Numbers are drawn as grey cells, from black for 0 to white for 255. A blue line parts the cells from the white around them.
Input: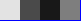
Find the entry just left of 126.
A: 24
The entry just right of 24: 126

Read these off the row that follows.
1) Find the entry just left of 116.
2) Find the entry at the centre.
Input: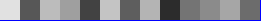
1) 44
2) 94

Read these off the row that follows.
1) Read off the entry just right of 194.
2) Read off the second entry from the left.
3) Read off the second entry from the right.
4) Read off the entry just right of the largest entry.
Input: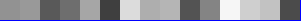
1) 75
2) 153
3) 194
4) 207

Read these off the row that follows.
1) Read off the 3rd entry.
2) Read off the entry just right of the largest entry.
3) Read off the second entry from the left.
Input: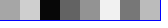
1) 7
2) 119
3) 207

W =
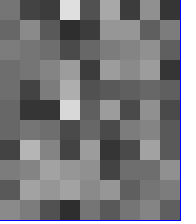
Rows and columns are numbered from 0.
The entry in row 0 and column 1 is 67
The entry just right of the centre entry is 156
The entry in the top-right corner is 53
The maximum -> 223
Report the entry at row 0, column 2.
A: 60
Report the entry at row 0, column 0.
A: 117
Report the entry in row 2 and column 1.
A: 117
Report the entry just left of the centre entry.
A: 216
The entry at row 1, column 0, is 103
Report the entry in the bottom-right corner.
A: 95
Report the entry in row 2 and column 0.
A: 124
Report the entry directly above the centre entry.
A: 81
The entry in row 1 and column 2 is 89
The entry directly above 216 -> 174
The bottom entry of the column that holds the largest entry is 46
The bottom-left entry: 138
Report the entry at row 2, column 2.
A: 110

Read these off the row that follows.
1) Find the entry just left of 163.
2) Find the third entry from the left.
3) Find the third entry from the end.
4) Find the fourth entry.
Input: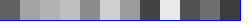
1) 97
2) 177
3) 81
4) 191

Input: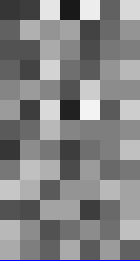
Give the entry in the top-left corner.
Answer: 54
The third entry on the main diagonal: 170
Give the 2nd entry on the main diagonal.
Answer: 176
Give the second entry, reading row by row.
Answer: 61
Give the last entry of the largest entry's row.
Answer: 205
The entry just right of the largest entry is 90
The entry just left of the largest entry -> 33
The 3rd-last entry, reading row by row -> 90
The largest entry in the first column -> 198
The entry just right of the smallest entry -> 237
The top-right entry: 217
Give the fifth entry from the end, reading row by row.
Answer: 97
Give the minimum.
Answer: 25
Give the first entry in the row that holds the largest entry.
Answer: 155
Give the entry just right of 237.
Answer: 97
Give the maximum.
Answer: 243
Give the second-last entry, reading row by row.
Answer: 155
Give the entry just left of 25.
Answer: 229
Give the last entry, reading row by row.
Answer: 97
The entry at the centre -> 133
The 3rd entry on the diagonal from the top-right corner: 75
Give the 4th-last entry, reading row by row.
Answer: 170

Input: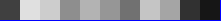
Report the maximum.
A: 224
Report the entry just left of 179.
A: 142
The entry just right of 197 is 165

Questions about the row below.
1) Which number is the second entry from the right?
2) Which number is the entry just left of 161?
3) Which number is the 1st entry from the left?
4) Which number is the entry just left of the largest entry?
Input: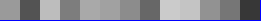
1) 118
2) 169
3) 154
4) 103

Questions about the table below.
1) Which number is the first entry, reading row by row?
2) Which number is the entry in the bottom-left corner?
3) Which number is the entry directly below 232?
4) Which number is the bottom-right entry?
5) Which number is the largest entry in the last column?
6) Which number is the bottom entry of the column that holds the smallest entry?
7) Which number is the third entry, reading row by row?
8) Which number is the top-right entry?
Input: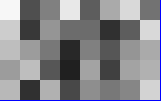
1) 247
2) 184
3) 108
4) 211
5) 217
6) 72
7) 128
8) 114

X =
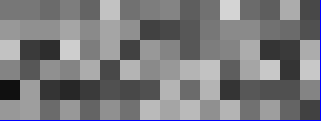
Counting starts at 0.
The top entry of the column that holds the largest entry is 212
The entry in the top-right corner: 72
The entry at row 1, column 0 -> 152
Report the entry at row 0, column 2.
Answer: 107
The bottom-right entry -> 65
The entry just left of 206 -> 45
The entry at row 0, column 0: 119
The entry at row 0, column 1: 119
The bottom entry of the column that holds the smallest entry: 152
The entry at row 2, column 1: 58
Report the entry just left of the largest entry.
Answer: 113
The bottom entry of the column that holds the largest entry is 180
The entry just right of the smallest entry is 158
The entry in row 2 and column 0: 194
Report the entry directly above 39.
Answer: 132
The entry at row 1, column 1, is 144

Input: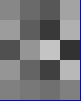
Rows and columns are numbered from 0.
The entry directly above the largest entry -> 57
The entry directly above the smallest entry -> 176
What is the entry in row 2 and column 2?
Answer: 196
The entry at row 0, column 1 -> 106
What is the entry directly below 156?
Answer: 80
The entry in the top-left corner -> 135

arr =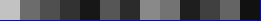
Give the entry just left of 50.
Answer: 79
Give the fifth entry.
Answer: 23

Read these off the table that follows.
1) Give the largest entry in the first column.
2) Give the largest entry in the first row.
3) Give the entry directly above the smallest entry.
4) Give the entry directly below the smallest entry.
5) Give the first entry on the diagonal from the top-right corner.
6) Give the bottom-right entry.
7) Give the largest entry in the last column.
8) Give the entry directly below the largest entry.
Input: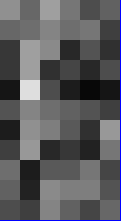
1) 144
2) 159
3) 40
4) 83
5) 97
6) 103
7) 152
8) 132

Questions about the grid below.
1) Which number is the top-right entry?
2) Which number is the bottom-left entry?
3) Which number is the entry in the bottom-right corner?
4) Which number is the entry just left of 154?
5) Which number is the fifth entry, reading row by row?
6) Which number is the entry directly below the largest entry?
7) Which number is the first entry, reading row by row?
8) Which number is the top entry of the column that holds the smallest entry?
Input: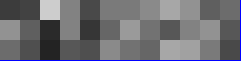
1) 108
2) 108
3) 73
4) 102
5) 73
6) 42
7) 60
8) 205

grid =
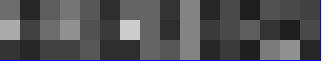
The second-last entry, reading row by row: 145
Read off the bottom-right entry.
38
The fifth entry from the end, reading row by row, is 58
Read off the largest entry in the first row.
131
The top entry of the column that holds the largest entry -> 101
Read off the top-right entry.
65
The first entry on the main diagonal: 109
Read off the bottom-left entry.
51
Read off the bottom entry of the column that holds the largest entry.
45
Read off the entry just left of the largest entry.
58

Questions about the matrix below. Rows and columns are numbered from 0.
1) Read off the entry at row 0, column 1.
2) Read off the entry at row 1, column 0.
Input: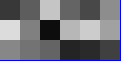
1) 93
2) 220

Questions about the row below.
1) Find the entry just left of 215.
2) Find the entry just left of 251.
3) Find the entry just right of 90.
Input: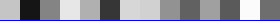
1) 54
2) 90
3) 251

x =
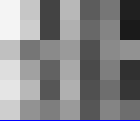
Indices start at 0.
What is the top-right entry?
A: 32
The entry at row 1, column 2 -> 67
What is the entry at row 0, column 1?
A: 198
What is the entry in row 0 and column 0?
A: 244
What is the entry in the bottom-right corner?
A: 110
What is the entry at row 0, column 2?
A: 67
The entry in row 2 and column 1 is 118
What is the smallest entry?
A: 26
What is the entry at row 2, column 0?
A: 192

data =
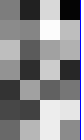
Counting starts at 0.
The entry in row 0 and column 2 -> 217
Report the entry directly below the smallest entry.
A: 190
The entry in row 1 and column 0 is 139
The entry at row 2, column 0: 190
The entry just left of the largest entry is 133
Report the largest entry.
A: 252
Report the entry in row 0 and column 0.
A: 125
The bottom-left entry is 105

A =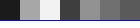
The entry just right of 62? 146
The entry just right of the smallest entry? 167
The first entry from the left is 27

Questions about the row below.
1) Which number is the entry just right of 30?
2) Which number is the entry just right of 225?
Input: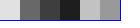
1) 194
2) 104
